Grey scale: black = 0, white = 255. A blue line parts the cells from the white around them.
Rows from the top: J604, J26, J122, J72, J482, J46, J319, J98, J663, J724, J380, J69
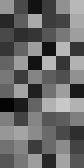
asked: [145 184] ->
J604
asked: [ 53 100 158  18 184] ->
J72
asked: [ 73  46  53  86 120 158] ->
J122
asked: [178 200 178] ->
J98
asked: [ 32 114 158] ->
J319
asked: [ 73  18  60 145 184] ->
J604
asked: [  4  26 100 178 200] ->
J98

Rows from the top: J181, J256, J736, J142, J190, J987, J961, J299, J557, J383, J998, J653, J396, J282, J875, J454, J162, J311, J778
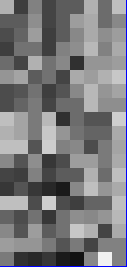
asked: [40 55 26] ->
J778
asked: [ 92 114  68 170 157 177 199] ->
J987
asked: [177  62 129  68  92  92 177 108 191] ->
J181
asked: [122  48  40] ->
J778
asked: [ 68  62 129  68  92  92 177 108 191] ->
J396

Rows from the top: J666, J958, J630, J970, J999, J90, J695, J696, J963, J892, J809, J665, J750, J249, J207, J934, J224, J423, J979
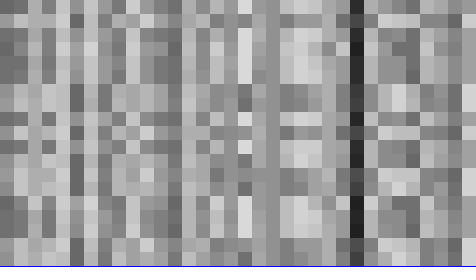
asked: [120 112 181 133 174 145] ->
J630
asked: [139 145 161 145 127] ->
J423
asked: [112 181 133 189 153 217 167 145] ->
J963

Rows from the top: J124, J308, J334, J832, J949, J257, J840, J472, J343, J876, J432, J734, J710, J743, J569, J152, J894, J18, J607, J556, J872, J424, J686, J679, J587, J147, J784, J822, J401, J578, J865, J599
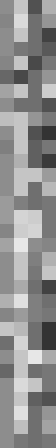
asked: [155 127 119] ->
J686
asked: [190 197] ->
J343
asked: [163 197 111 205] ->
J840
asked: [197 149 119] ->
J343
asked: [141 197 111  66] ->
J334
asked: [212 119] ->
J894

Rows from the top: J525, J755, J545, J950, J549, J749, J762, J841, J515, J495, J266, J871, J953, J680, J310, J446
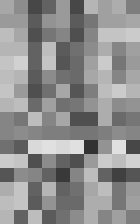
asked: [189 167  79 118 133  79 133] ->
J545
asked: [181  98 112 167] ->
J680
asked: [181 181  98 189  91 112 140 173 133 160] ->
J950
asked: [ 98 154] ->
J525
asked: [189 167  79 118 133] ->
J545
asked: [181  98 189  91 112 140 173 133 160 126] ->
J446

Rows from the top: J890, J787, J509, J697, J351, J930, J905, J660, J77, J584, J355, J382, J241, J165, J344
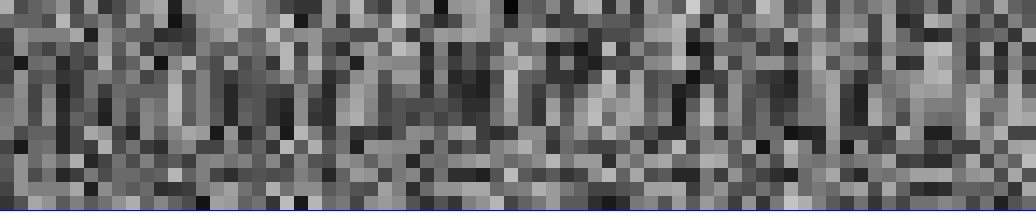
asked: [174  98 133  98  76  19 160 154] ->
J344
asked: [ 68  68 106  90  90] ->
J787
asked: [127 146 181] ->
J344
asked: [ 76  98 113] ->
J890
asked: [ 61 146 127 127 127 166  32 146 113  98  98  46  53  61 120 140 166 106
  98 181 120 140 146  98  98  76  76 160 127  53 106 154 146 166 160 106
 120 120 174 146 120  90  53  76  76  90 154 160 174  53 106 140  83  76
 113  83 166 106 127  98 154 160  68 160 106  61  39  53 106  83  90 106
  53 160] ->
J509
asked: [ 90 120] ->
J697

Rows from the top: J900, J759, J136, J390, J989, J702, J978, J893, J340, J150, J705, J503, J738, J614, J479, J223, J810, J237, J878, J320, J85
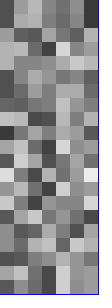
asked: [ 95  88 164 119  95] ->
J136
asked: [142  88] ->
J810

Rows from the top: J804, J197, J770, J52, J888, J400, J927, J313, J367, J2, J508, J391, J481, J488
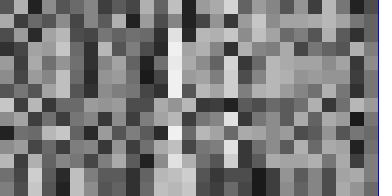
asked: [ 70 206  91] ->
J481
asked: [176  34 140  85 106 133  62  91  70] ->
J804
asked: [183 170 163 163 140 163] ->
J888

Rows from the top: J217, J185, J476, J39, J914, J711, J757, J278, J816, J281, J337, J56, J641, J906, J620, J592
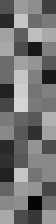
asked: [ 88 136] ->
J56
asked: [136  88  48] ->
J281
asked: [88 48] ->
J281
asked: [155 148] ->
J906
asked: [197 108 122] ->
J185

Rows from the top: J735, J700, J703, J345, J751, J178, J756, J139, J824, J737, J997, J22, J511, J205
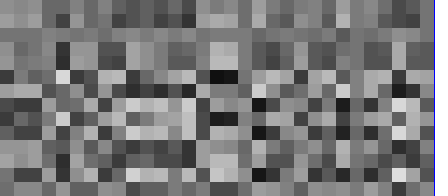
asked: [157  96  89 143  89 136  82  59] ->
J997
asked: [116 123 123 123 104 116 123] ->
J703

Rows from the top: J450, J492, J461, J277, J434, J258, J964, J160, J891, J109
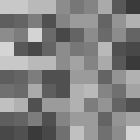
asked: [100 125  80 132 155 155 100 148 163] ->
J891
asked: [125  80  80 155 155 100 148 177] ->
J258
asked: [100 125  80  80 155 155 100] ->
J258
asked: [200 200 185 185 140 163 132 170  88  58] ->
J434
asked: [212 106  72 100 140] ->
J461
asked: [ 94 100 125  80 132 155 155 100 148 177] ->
J492

